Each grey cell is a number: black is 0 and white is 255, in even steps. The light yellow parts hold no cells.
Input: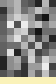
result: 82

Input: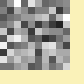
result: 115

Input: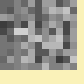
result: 117

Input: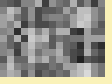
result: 145

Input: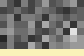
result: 68

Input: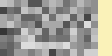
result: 85

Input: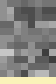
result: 128

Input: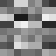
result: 156

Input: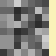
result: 58
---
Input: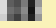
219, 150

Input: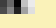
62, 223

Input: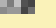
178, 112

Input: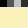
5, 45

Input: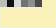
188, 73

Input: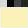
218, 37
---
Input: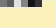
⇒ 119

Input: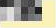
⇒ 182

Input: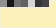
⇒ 144

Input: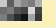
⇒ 124

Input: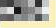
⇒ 104

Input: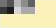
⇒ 56

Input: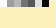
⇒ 251

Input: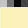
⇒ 196
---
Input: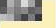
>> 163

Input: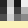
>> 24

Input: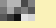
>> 73

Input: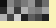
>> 58

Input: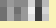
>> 88

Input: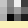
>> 238

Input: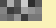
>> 46

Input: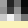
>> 103
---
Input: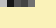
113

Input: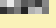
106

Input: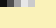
203

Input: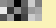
204

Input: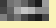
58

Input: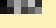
193
